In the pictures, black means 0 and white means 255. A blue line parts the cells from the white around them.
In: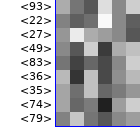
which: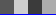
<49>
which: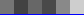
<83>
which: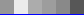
<27>
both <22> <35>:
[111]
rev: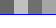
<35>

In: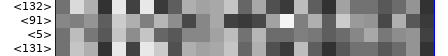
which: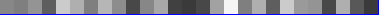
<91>
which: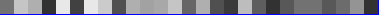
<131>

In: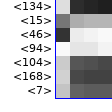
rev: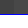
<168>
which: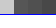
<104>

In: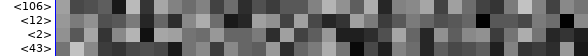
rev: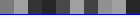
<12>
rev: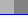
<106>

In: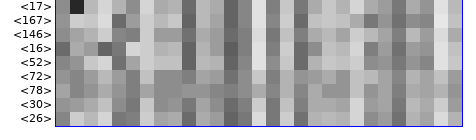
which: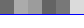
<26>
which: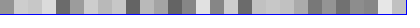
<167>
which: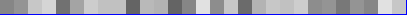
<52>

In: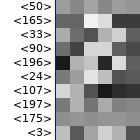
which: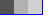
<33>
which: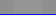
<175>
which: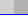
<3>
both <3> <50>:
[164]

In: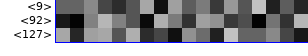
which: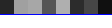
<127>
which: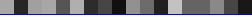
<127>

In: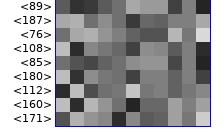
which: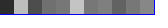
<112>
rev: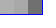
<76>
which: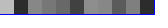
<108>
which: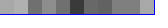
<187>
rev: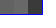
<187>
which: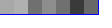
<187>

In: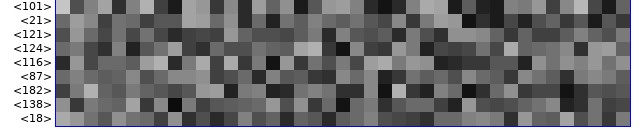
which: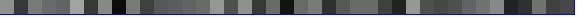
<138>
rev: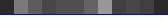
<121>
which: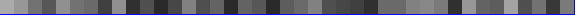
<18>
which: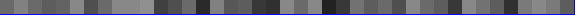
<87>
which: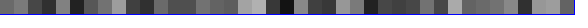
<124>

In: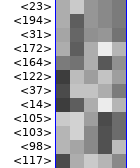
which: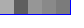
<194>
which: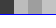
<122>
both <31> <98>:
[165]
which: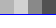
<103>

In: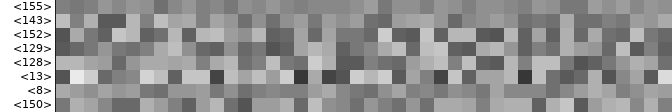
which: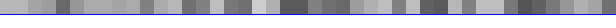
<128>
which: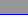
<8>
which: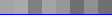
<143>
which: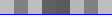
<128>
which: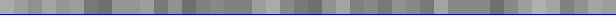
<8>
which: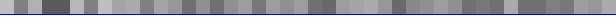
<143>

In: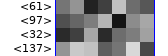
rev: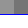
<61>
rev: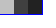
<61>
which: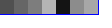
<97>
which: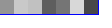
<137>

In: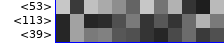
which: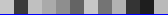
<53>
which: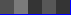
<113>
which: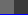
<39>
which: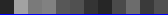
<39>
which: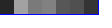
<39>
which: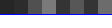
<113>
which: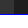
<53>

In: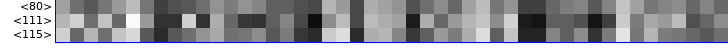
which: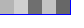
<111>
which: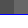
<111>
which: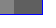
<80>
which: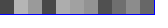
<80>
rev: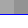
<115>
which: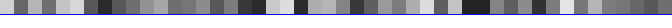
<115>

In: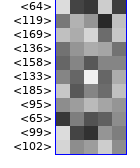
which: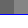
<158>
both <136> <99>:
[149]

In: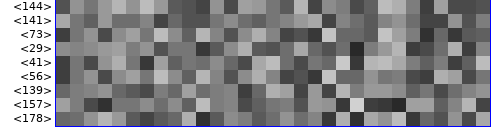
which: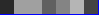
<157>
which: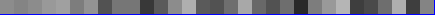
<29>
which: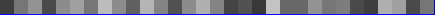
<56>
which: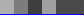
<144>
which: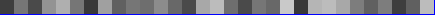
<41>
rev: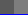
<178>

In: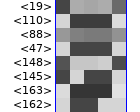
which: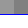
<88>
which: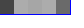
<19>
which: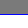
<88>
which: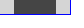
<47>
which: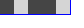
<145>
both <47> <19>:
[69]

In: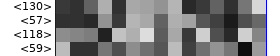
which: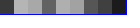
<57>
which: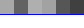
<57>
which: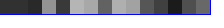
<57>
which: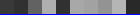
<130>

